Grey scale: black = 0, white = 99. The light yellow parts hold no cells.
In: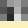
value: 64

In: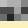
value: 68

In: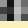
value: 68

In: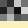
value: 77

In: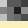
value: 34

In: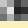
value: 24

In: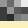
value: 69

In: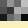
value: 41

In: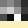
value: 41

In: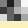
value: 54
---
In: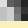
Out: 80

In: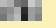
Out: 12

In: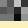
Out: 45

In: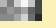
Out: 81

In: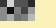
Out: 44

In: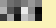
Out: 75

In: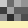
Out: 18

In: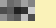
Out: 35
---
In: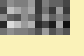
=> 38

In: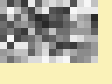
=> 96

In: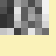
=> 52

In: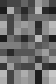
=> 49

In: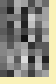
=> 57

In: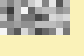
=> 34

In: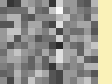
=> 33

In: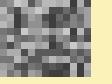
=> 67
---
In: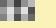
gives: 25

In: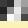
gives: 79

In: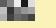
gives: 92

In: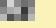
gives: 54

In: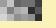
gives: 39

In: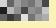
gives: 61
